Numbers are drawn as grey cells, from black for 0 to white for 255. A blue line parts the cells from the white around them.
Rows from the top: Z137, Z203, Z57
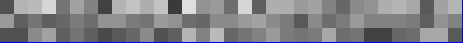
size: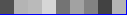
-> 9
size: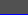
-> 2
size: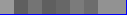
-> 9
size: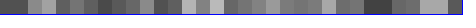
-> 33
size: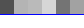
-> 6
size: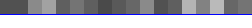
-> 18

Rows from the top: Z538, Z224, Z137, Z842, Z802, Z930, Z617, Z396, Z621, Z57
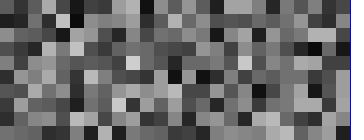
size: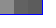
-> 3
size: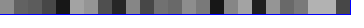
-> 25
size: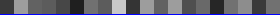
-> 20
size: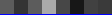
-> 8

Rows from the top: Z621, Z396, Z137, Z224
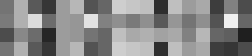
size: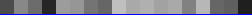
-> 18
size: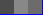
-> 3
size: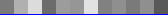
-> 12
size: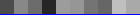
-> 10
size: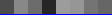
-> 8
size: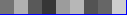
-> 9
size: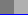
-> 2

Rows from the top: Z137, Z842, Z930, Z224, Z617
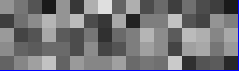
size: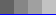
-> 4
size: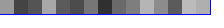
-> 15
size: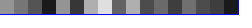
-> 17

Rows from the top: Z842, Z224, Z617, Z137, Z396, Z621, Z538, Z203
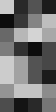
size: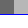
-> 2
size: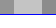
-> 4

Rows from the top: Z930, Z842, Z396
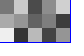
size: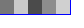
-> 5
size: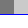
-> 2
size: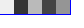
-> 5
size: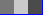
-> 3
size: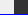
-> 2
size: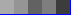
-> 5
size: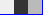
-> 3

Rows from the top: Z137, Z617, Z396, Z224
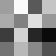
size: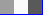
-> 3
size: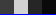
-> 4
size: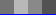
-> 4
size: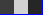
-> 3
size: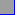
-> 1
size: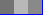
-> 3

